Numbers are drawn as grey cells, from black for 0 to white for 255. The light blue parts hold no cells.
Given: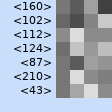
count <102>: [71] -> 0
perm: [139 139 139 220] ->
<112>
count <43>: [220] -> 1
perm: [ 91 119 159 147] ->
<87>
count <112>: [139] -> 3

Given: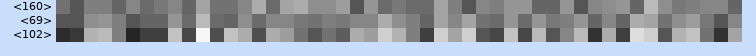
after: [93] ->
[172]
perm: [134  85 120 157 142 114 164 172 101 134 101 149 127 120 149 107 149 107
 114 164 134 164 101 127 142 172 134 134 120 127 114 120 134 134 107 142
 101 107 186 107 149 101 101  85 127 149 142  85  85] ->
<69>
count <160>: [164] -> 3
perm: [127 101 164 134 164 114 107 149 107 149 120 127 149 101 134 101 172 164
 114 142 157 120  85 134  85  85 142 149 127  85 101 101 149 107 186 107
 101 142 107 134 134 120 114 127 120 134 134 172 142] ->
<69>

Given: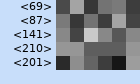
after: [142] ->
[100]
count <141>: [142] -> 0
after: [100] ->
[61]
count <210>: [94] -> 3
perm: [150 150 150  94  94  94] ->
<210>
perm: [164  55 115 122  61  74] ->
<69>

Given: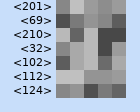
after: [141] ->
[155]
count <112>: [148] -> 2
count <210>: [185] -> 2
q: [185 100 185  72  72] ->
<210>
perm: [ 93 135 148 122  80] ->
<69>
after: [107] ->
[169]

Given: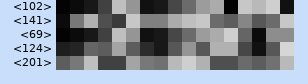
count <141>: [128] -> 2
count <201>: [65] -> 2

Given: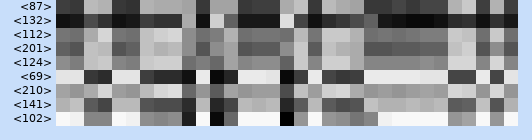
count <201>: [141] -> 4
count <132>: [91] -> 0

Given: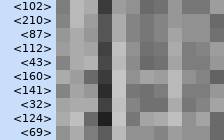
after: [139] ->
[106]
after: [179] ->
[72]
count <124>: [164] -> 2

